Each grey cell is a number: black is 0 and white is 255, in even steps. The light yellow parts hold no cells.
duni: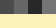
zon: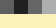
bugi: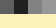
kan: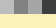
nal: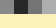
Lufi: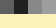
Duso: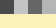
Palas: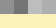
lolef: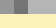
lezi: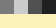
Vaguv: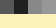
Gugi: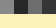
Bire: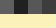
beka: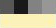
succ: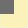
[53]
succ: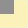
[116]
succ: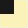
[130]
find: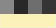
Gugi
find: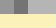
lolef

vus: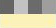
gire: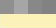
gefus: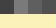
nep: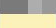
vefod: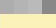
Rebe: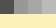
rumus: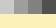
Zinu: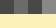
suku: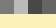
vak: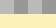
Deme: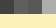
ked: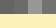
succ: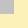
[107]
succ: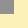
[166]
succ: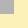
[186]

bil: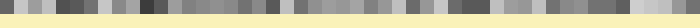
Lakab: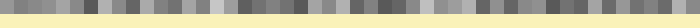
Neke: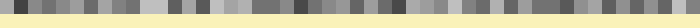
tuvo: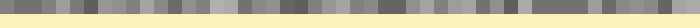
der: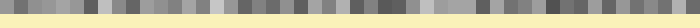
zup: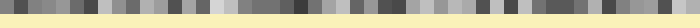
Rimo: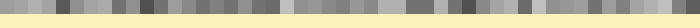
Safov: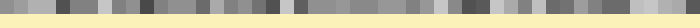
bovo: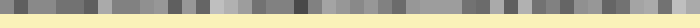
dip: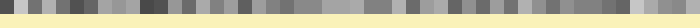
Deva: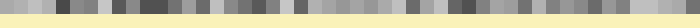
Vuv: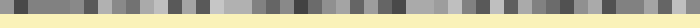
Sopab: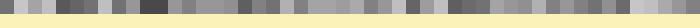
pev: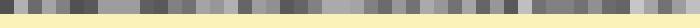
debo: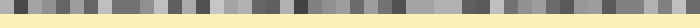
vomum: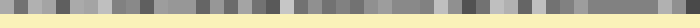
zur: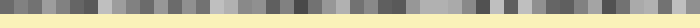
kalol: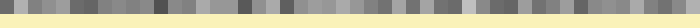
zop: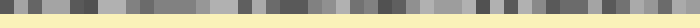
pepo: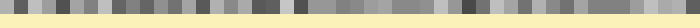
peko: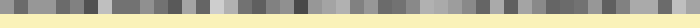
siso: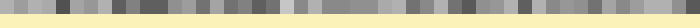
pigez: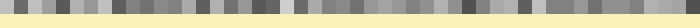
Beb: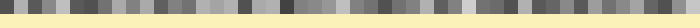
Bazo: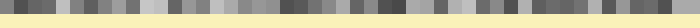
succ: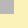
[170]
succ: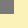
[95]

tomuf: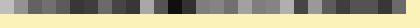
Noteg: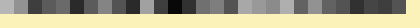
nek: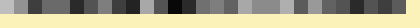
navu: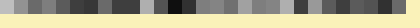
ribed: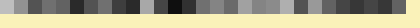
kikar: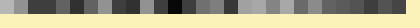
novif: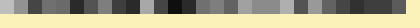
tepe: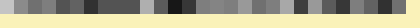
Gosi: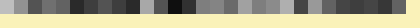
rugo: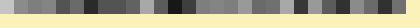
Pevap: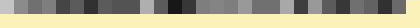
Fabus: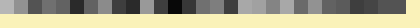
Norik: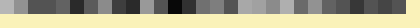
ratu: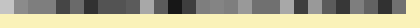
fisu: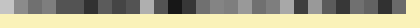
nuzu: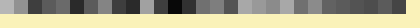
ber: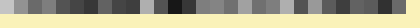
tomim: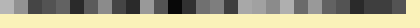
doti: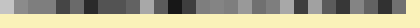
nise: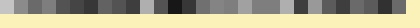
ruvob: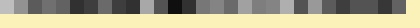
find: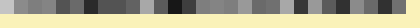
rugo
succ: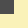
[91]
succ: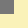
[132]

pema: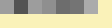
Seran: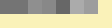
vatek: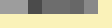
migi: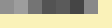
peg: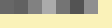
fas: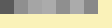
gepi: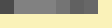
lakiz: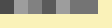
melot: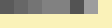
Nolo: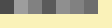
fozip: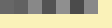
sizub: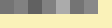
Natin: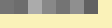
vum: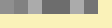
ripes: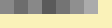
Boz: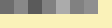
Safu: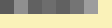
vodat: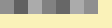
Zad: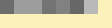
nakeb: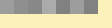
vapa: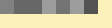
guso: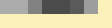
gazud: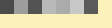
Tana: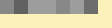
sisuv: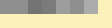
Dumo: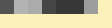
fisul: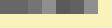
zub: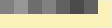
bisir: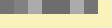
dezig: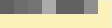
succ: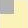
[171]
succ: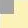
[171]
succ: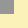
[109]
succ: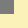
[157]

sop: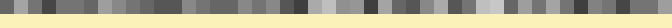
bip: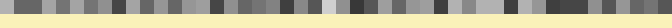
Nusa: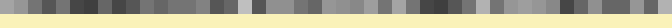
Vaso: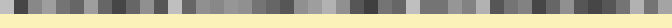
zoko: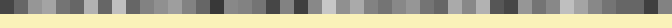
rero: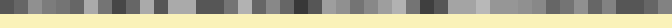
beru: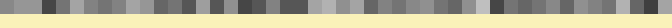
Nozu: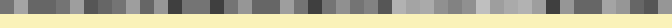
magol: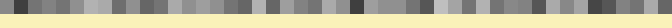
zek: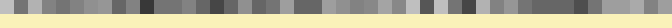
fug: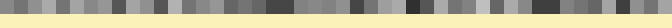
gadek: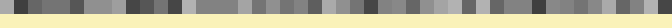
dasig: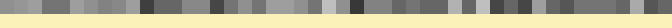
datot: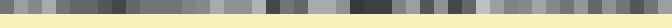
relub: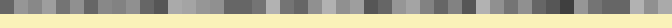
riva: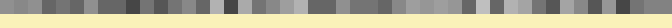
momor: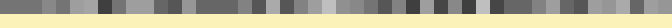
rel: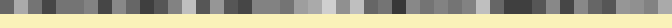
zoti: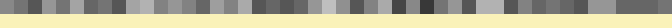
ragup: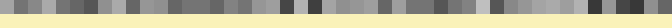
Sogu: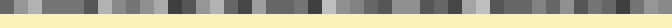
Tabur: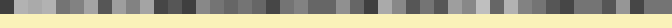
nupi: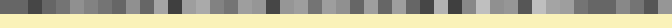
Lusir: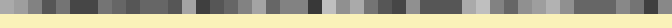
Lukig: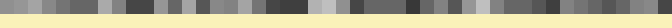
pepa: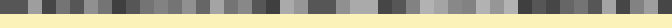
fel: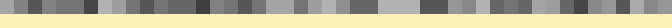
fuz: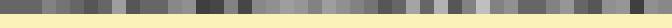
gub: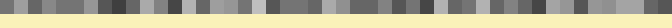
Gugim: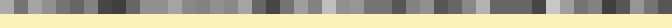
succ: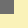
[144]
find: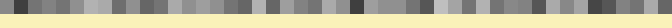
magol
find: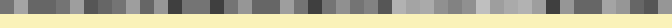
Nozu
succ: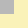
[150]
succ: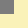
[116]
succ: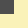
[116]
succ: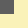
[170]

